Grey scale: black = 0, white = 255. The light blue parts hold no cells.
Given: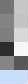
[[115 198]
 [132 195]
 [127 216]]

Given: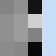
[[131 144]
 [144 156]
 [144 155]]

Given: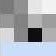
[[121 145]
 [150 129]
 [217 134]]

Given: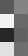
[[ 89 132]
 [243 105]
 [ 39  97]]

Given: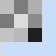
[[190 124]
 [121 220]
 [195 185]]

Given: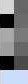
[[212 103]
 [  3 107]
 [168 122]]

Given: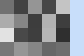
[[113  66]
 [172 134]
 [226  73]]
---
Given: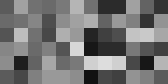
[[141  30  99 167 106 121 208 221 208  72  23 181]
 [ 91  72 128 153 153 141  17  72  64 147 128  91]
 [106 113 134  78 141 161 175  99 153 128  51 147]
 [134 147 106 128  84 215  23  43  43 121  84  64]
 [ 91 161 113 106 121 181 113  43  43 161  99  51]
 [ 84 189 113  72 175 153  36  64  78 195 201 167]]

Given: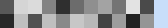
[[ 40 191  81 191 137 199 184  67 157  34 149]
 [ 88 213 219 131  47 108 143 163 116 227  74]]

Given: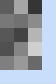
[[ 87  67 181]
 [120 113 139]
 [ 80 133 207]
 [127 153 105]
 [ 93 166  53]]

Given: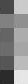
[[129 144]
 [108 165]
 [101 172]
 [ 86 187]
 [ 73 202]
 [ 43 230]]

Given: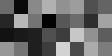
[[108  10 137 177 145 157  80 100]
 [ 18  25  31  80  61 199 145  93]
 [151 116  31  61 211  74 171 124]
 [ 38 183 116   3  87 108  46 163]]

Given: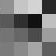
[[ 89  48  17 191]
 [116 103  75 158]
 [123 138 165  95]
 [145 197 211  40]]
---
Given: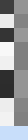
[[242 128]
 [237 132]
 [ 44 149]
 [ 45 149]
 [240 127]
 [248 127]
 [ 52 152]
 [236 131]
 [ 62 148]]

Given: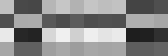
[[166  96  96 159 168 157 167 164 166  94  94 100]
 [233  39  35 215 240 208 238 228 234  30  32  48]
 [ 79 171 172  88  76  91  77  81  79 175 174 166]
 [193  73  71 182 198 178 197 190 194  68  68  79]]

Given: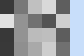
[[ 57 143 169 205 112]
 [ 56 147 187 190  93]
 [225 147 113  83 206]
 [ 57 120 192 217  94]]

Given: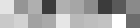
[[201 210 162 170 230 185 190 194 254 108]
 [228 149 175  59 176 166 140  59  89 138]]

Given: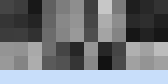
[[153 132 173  90  82  53 136  18  74 161 148 160]
 [148 146 169 110  69  38 149  39  69 176 161 188]
 [ 60  61  49 108 133 153  78 164 132  22  34  23]
 [ 53  46  36 101 136 148  70 173 141  41  46  32]
 [ 69  61  24  96 125 142  63 199 122  30  40  51]]

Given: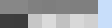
[[ 61  60 198 218 193 216 208]
 [135 135 128 126 128 127 127]]
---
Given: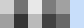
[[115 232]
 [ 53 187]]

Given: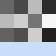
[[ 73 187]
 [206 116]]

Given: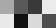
[[ 89  57]
 [ 17 218]]

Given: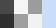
[[245 156]
 [159 242]]

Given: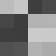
[[198  62]
 [ 61 179]]

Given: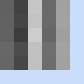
[[ 66 198]
 [ 69 195]]

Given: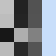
[[34 82]
 [36 83]]

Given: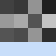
[[ 56 147]
 [169  83]]

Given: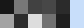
[[120  65]
 [ 44 221]]
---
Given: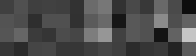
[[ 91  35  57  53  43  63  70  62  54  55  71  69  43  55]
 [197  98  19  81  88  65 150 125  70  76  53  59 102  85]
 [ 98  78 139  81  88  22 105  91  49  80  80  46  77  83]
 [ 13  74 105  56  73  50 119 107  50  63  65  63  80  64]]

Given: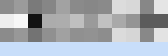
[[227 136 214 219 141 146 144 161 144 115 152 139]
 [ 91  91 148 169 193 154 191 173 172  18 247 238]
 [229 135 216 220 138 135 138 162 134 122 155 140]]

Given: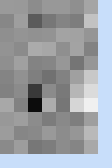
[[168 133 140 125 119 157 138]
 [185 150 140 153 137 134 156]
 [158 126 137 124 140 158 152]
 [240 214 118 172  12 130 168]
 [219 182 121 139  57 139 129]
 [200 160 130 113 127 145 132]
 [150 117 151 134 131 160 143]
 [130 163 143 167 171 139 147]
 [149 162 163 147 145 148 143]
 [194 125 132 119  91 158 135]
 [165 143 152 152 140 153 154]]

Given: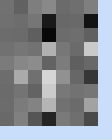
[[ 74 111 122  36  85 128 105]
 [162 107 113 181 131 123 108]
 [118 114 120 203  99 116 107]
 [ 54 103 145 213 112 170 109]
 [104  95 124  99 140 135 123]
 [202 107 119 177 114 118 113]
 [ 96 110 108   8  95 107 108]
 [ 19 105 104  25 118 109 112]
 [127 111 107 137 126  97 113]]

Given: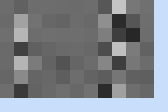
[[103 110 160  43 113 104 111 105  99  58 110]
 [ 95  96 118  93  99 109  94 104 101 138 102]
 [108 119  62 134 108 101  83  99 123 181 106]
 [ 98 123 192  77 104 107 106 102  96  65 106]
 [109  39  62 126 108 110 110 111 109 182 111]
 [110  86  43 143 105 108 100 103 114 162 106]
 [112 119 196  87 109 107 108 109 109  97 108]]

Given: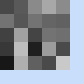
[[201  74  96 175  23]
 [ 74 156  31 189  56]
 [111 115  68 161  65]
 [ 97 101 115  86 115]
 [139 168 138  89  72]]

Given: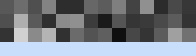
[[113 160  92  52  71  15  95  83 107  49 180 138 209  51]
 [ 51  92  74  58  53  85  26  60 144 139  47  90 175  79]
 [ 55  73  43 144  67 127  92 103  45  45 131  79 109  88]]

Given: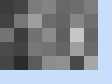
[[166  72 144 140  91  43  69]
 [106 159 101 115 120  67  75]
 [101 198  95 139 113  61 115]
 [111 134 100 108 158 119  66]
 [125 108 104 131 124  69  60]]

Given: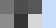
[[215  52 141]
 [ 87  78 116]]
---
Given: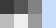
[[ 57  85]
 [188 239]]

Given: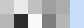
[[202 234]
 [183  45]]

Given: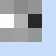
[[157 139]
 [253 179]]

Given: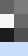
[[100 123]
 [247 105]]

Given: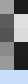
[[162  28]
 [ 91 223]]

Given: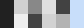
[[ 33 208]
 [ 33 238]]

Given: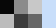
[[  7 139]
 [188  60]]

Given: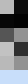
[[187  12]
 [  7   3]]
